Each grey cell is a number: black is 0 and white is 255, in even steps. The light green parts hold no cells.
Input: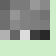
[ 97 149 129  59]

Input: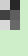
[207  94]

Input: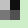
[193  80]

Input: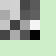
[208 209 164   3]

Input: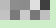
[186 122]

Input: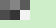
[111  53]

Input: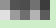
[146 155]
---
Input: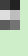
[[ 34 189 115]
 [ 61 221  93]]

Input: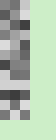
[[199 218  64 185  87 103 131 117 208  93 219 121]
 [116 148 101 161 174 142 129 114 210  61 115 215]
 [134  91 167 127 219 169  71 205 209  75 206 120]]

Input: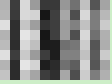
[[164 184 203 176 174 203 164 176]
 [ 85 124 125 112  85  91  86 125]
 [193 216 193 216 204 193 212 204]
 [113  78 129  79 119 129  94  78]
 [151 167 155 158 112 130 112 167]
 [ 57  63  62  63  29  29  43  47]
 [ 56  22  51  22  27  61  30  61]
 [155 211 158 208 191 155 211 165]
 [217 217 197 229 216 201 229 197]
 [ 61  58  47  48  45  61  44  44]
 [179 182 223 179 187 223 180 195]]

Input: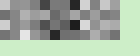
[[160 132 171 115]
 [200 124 179 143]
 [130 157 146 173]
 [210 127 216 128]
 [ 38 165  29 114]
 [120 129  94 112]
 [122 106 117  39]
 [ 69 167  80 122]
 [128 157 125 150]
 [149 177 154 229]
 [146 134 134 135]
 [199 113 206 116]]

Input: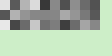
[[ 82  88 135]
 [107 121 165]
 [142 149 108]
 [ 80 169  62]
 [137 134 125]
 [ 56 133 112]
 [219 135 199]
 [180 148 107]
 [ 90 178  71]
 [226  86 232]]

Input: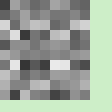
[[ 99 109 210 123 114 155  76 161 177 125]
 [107 133 191  94 100 146  98 146 152 145]
 [149 119 117 200 145 130 229 156 142  88]
 [164 118 104 188 151 138 234 158 126  67]
 [116 140 186  94 139 126  62 113 191 121]
 [105 123 193 117 117 132  88 127 183 130]
 [130 161 165  57 143 126  53 102 131 186]
 [161 124 108 221 142 152 229 157 131  66]
 [ 62  98 213 148  87 172 118 192 177 155]]

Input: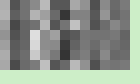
[[122 115 118 100 103 108 121]
 [106 102 135 120 112 105 116]
 [138 149 109 115 125 137 121]
 [ 80  88  82 115 108  98  80]
 [146 130 135 118 120 125 145]
 [168 130 193  90  99 112 185]
 [ 87  54 116  78  59  52 105]
 [ 88 106  85 160 138 121  85]
 [186 159 182 140 141 148 191]
 [138 179 113 222 216 201 123]
 [114 114 101 100 102 109 107]
 [ 83  95  72  82  91  94  75]
 [175 179 160 147 159 172 168]]

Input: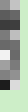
[[195 103  62 190 111 106 123 145 219]
 [143  92  60 123 105 242 160 129  28]]
